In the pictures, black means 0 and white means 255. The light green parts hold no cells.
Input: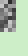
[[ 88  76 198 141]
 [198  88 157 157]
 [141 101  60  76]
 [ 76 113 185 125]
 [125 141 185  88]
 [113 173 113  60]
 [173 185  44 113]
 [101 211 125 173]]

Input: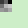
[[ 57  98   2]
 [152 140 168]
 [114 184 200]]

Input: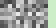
[[122  83  68  95 193 205  95 205 177 122 122 135]
 [ 83  95 177 135 177 135 219 162  83 219  83 110]
 [ 68 110 219  83 219 177 135 162  83 150 110  68]
 [ 95 122 162 122 219  83 193 162  83 162 193 110]
 [135 150 150 193 233 162 135 233  95 233 205 135]
 [177 162 193 162  95 177  83 135 162  95 150 177]
 [193 193 205 177 110 110 150 135 150 122 150 177]]

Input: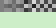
[[126 110  98 126  98  86 199 158  31 185  55 185  55 185]
 [126 142 142 110 158 142  55  86 213  86 172  71 172  71]
 [126 158 142 110 158 142  43  98 213  98 185  71 172  71]]

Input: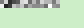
[[240  35  61 197 166 197 108 166 139 139 151 108 254 151 139]
 [123 212  48  76  92 212 225 108 182 123 212 182 182 123 197]]

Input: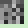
[[178  41 151 110 178  28]
 [151  54 123 163  97  97]
 [ 84  84  84 163 110  84]
 [151 123 137  54 191  41]
 [151 137 137  54 163  41]
 [110 151  97 191  68  68]]
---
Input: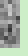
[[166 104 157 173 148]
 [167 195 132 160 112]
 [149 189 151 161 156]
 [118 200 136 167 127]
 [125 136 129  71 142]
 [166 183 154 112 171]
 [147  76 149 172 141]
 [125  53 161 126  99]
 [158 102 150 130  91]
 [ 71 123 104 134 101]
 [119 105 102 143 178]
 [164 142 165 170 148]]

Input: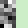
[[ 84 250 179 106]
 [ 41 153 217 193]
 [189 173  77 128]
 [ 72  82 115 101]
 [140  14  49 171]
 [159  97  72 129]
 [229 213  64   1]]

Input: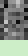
[[ 40 146 151 194 144  59 106]
 [  9 126 112 167 123 116 137]
 [133 139 134 128 135  13  43]
 [149  96  80  62  96  96  74]
 [143 123 120 110 117  20  55]
 [195  86 127  14  91 102  52]
 [ 76 107  74 124 110 126 123]
 [179 112 106  84 112  43  49]
 [ 92 129 163 132 127  66  83]
 [133 117 115  93 117  69  63]]

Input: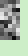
[[109  79  68 132 117]
 [137 183 127 219  89]
 [175 162  46  21 184]
 [128 201 135 154 221]
 [204 113 179 101 234]
 [ 58  72 203 132  42]
 [ 37 207 150 162 126]
 [154 152 134 228  90]
 [111  43  98 196  74]
 [111  98  10  86 117]]

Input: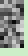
[[185 100 176 137 128  89]
 [171 182 130  46  67 192]
 [102 109 190 168  33 113]
 [ 74  62 110 141  62  73]
 [189 116 184 136 125  97]
 [115  60   8  68 206 152]
 [157 102 116 189 198 122]
 [ 88 157  69 195 219 181]
 [ 56 188 114  48 129  69]
 [162 118 160 128 191  20]
 [154 124 199 130  68 122]
 [ 44  99 163 198  16  80]]

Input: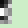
[[ 45 125  13]
 [ 80 218  29]
 [176 143 251]
 [177 147 253]
 [ 80 218  33]
 [135 183 157]]
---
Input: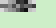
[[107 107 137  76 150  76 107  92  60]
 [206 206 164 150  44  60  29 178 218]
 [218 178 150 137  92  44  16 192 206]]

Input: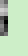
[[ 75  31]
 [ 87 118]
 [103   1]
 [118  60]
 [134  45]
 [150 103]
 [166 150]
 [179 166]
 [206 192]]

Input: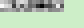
[[142 157 170 157 130 186 130 130 186 157 157 186 130 142 142 170]
 [202 186 157 103 202 218 202 115 142 130 103 170 115 186 170 157]
 [248 218 202  59 186  89 170 103 115  44   4  74  74 115 234  89]]

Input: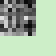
[[ 25 193  54 138  40  82   9  25  54]
 [ 40 207  82 154  40 110  25   9  54]
 [ 69  69 166  69 123 123  82  40 110]
 [ 97 123  97 110  82  97  82  69  82]
 [110 138 193 110 138 138  97   9 123]
 [138 179  25 154  54  82 110  97  69]
 [154 207  97 179  69 123 123  25  97]
 [207 166 179 154 138 154 193  25 166]
 [223 179  54 166  82 110 223 138 138]]

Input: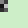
[[ 20 194]
 [ 46  88]
 [133  61]]

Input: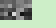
[[ 52  77  77  52 144 159  65  52]
 [ 65  92  77  65 144 159  77  52]
 [ 92 104 104  92 129 129 104 117]
 [104 144  36 217 144  20  36  36]
 [129 117 159  92 117 129 144 159]]

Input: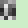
[[ 37 190  87  49]
 [ 62 176  74  49]
 [103 233 103 118]
 [118 130 176 161]
 [206  62 221 145]]

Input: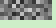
[[ 85  99 130  44  71 188  85  99 160  56 130 115 145]
 [ 99 174  99  56 188  44 130  99  56 188 145 115  71]
 [130 115  71 204  71 145  85  99  99  85  85 130 115]
 [145 174  85 145 174  44 145 115  56 174 160 115  85]
 [160 115 115 130 160  99 174 204 115 174 130  71 130]]
